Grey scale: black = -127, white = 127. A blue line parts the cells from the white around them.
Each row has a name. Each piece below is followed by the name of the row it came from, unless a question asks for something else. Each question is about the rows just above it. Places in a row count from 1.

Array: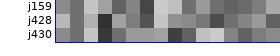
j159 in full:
11; -15; 69; 33; -29; 4; -57; 75; 63; -15; 26; -15; -29; -21; -2; 41
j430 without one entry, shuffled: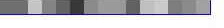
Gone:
-64
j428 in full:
56; -15; 48; -77; 33; -2; -44; 69; 18; 11; -8; -50; -15; 4; 26; -29
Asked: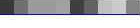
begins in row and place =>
j430, 4
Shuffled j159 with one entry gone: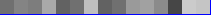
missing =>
-21

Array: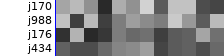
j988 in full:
66; -64; 58; -64; -2; 30; 11; -2; 74; 24; -36; 58
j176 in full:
-78; 51; -86; -72; -2; -22; -15; -64; -36; -30; 37; -15
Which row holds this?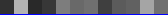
j176

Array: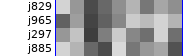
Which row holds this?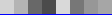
j885
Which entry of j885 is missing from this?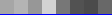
89
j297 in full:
23; 67; -65; -1; 75; 7; -16; 83; -16
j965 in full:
-30; 30; -59; -30; 7; 75; 59; 83; 52

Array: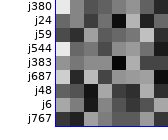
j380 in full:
105; 5; -44; -30; -2; 19; -30; -87
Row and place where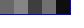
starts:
j24, 1

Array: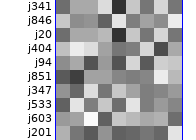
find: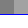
j846
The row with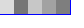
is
j347
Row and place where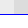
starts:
j404, 2
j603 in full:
26; 34; 122; -30; 71; 57; 41; 49; -17
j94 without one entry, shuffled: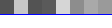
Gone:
79
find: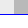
j851

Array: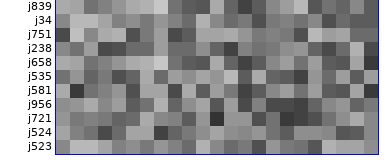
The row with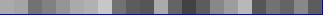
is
j839
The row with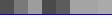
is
j751

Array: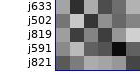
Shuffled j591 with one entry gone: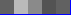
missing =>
-116
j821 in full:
-38; -3; 44; 36; 23; -58
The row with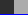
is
j633

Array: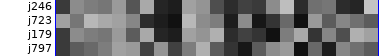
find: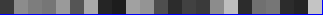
j246
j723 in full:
33; -9; 56; 41; 33; 6; -83; -98; -110; 56; 12; -2; -98; 12; -104; -75; -22; -110; 26; -35; 6; -15; -35
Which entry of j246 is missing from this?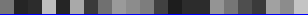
-42
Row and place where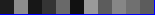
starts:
j723, 13
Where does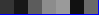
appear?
j797
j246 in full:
-69; 12; -2; -9; 26; -42; 41; -90; -98; 33; 20; -49; -83; -62; -69; 12; 62; -83; -15; -9; -83; -90; 68

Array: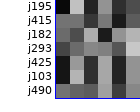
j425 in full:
-106; 25; -80; 39; -92; 19
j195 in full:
-118; 65; -92; 19; -80; -50
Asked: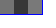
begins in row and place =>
j415, 2
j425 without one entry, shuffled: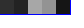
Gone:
25
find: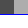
j182
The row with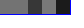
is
j415

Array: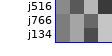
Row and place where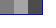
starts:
j134, 1
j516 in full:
10; -38; 55; -69
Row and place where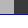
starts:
j516, 3
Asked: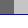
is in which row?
j766

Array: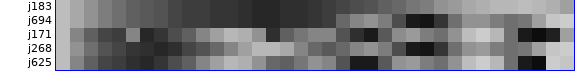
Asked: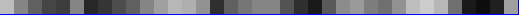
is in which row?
j171
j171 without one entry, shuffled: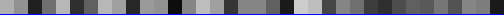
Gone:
12
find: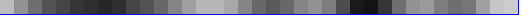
j268

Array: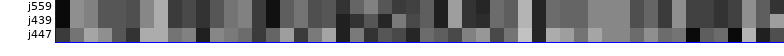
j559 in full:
-117; 15; 1; -41; -41; -48; 7; 44; -68; -54; -76; -41; -11; 1; -68; -110; -33; -11; -48; -41; -76; -26; 1; -41; -68; -62; -33; -95; 30; -76; -89; -19; -33; 52; -89; -19; -26; -26; 7; 7; 7; -48; -26; -68; 15; -62; -62; -76; -62; 15; -33; -76
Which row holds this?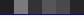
j447
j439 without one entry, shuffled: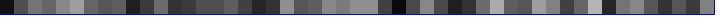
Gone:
-83
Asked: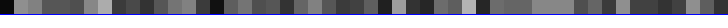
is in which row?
j559

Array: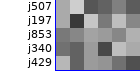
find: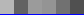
j429
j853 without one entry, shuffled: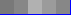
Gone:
35
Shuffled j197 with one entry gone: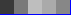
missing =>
70
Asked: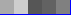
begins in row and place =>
j507, 1
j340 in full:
-14; -29; 27; -55; 62; 42
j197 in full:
42; -70; 70; -6; 62; 7

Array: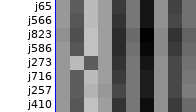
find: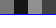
j65
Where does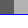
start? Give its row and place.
j257, 2
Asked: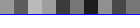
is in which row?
j716
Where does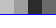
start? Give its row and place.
j823, 3
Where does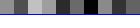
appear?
j823
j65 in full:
24; -34; 59; 30; -68; -8; -106; 16; -61; -14
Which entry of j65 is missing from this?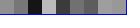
-61

